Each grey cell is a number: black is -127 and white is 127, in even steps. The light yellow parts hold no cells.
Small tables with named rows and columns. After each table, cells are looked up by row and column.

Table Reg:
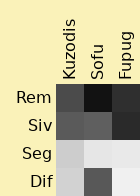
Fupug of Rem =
-80
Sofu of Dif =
-39
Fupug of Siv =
-85
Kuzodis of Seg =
77
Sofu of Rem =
-109
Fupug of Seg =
105
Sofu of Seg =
102
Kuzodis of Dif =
82
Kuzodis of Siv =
-37
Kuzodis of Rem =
-52
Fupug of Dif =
112
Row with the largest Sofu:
Seg

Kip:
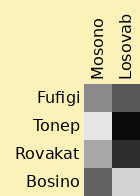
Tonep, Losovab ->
-116
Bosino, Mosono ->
-29
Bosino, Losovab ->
83
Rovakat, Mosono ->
40
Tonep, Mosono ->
101
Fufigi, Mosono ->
11
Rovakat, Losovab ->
-81
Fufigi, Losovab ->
-40

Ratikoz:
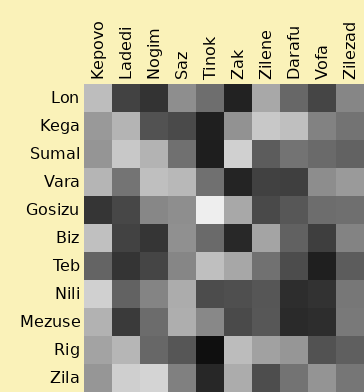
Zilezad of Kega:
-12
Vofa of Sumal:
-21
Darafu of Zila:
-12
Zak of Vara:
-91
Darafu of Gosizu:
-40
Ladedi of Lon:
-61
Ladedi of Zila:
79
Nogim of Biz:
-74
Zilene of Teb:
-14
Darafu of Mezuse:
-85
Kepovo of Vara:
53
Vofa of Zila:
20
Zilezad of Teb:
-35
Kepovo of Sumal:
21
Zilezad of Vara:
26
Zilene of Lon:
40
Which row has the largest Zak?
Sumal

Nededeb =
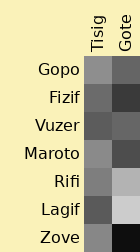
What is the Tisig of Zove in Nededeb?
7
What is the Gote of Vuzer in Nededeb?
-25
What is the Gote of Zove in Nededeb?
-113
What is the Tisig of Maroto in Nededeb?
10
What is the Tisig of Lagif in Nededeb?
-37
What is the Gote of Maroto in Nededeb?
-50
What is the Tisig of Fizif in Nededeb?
-20
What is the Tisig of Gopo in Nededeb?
14
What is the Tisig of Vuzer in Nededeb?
-35
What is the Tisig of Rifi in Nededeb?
-1
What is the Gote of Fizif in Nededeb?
-69
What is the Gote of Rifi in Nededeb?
51
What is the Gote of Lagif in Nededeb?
76
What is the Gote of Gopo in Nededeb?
-26

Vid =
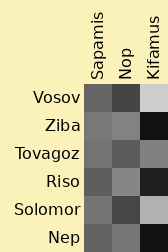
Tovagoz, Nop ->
-36
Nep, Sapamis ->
-29
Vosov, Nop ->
-58
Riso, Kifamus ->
-96
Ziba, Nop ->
2
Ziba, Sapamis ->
-7
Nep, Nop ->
-8
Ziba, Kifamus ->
-109
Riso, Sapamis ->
-33
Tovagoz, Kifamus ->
0
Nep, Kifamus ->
-109
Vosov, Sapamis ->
-26
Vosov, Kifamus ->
77
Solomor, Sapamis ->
-11
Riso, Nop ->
6
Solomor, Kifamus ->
49
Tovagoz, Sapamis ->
-12

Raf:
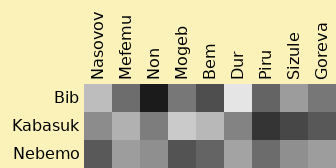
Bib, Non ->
-100
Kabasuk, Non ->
-2
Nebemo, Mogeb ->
-44
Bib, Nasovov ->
61
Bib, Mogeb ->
-8
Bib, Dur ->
101
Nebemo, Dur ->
35
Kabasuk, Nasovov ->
12
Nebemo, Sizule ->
15
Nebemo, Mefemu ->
29
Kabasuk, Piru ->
-75

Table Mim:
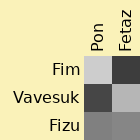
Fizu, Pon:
0
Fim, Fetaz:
-66
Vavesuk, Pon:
-57
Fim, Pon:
77
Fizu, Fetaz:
6
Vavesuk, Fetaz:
54

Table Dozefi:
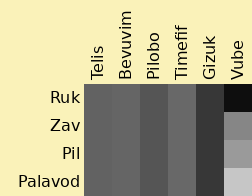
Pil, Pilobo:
-42
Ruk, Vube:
-113
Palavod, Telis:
-29
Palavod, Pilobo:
-42
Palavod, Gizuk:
-72
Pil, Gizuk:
-72
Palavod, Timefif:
-23
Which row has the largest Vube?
Palavod

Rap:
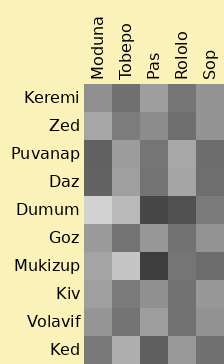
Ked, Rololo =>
24
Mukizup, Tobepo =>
69
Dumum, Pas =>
-56
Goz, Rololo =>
-13
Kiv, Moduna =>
31
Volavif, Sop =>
18
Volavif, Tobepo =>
-12
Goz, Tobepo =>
-11

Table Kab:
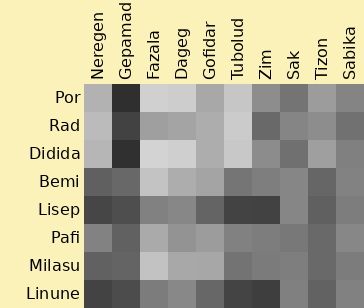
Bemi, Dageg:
45
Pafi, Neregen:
2
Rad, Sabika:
-14
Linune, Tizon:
-29
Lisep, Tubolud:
-60
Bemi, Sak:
6
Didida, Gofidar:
45
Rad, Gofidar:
45

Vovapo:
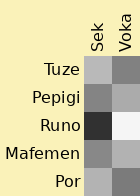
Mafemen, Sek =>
8
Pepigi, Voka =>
43
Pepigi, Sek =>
4
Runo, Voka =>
117
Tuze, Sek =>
57
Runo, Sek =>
-78
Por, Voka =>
-4
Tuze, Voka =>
1
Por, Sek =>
51
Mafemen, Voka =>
50
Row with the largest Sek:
Tuze

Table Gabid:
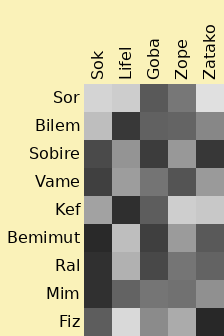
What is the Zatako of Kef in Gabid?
72
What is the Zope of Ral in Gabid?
-10
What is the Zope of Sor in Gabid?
-8
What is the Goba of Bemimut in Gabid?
-64
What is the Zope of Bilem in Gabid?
-27
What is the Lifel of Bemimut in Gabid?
62
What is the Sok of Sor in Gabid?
84
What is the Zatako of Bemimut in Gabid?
-38
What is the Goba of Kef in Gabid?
-34
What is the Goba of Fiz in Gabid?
11
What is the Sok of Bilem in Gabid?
62
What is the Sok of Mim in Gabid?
-79
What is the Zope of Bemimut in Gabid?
27
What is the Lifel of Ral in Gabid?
49
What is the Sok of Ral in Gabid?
-79
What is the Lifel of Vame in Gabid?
29
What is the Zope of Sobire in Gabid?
24
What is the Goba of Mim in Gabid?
-10
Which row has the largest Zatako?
Sor

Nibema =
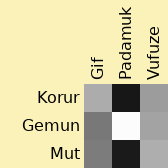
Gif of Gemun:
-7
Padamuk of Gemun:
124
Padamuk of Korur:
-104
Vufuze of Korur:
28
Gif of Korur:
44
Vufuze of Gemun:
35
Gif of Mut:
-3
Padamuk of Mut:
-101
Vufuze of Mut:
46

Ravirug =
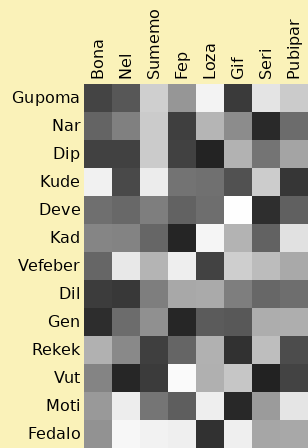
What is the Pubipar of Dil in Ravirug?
-17
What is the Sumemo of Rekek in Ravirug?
-64
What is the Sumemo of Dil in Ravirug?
-1
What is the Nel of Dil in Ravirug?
-71
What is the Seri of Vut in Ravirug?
-93
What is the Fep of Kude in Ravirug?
-12
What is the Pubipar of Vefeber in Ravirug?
41
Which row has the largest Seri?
Gupoma

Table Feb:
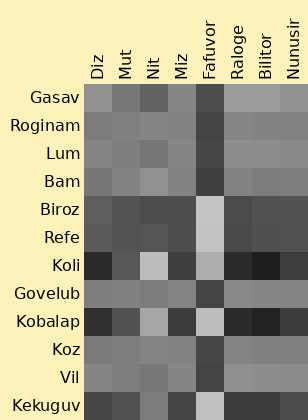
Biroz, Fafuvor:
69
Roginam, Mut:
0
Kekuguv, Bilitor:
-67
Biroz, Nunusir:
-45
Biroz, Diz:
-34
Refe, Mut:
-44
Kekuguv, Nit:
-3
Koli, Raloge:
-83
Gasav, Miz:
7
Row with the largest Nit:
Koli

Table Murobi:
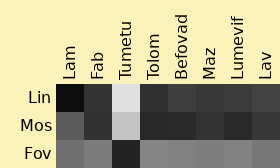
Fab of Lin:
-75
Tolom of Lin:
-80
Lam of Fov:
-16
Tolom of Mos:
-88
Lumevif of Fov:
2
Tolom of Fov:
5

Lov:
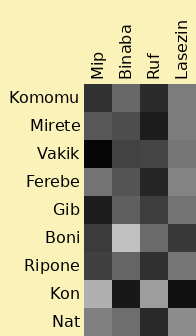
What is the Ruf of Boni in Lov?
-20
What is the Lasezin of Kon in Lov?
-110
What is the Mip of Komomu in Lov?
-78
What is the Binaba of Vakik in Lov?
-61
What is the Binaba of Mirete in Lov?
-49
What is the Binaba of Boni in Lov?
64

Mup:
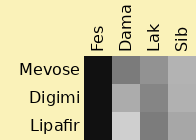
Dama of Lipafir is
79
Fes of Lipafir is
-110
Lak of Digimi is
5
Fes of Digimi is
-110
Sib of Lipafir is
39
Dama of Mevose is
-4
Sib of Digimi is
49
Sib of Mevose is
51
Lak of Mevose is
18
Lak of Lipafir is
-3
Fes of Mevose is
-110
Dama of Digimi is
44
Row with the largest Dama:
Lipafir

